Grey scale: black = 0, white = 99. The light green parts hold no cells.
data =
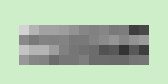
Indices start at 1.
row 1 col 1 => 82
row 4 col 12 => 45
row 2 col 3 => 51
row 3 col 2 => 70
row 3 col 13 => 24
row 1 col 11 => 48
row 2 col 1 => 53
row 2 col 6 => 47
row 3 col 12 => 34
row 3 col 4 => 61
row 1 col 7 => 52
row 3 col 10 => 34
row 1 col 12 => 24

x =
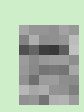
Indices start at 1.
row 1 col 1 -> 64
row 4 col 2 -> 54
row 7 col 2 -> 65
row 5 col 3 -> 45
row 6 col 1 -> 56
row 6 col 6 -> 54
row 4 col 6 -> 55
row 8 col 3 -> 45
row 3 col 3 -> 24
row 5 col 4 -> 47
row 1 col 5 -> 63
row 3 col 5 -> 36
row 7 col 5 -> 56

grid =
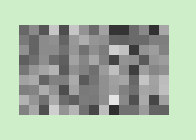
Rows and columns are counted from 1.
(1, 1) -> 40
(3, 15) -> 50
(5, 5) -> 35
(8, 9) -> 55
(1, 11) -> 20
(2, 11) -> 38
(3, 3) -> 54
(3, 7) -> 44
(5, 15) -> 56
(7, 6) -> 63
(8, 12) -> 31
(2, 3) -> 54
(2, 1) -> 47
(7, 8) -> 48
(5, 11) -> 54
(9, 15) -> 38
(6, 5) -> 49
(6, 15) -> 73
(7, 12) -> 43
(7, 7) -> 47
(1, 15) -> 65
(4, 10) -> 26
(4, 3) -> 55
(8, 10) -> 89
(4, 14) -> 58
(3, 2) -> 39
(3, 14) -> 61
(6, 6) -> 66
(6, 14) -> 63
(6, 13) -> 76
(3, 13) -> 57
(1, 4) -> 77
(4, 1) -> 37
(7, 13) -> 64
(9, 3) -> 31

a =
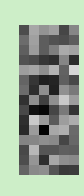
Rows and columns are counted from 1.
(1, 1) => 30
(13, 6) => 36
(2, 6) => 36
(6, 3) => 12
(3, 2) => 60
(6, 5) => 37
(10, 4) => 35
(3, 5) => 66
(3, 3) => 36
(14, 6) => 53
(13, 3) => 33
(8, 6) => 61
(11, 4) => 65
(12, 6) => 40
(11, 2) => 60
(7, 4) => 13
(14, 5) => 55
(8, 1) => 19
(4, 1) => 32
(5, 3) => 55
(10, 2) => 78
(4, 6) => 17
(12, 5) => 27
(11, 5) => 68
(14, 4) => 65
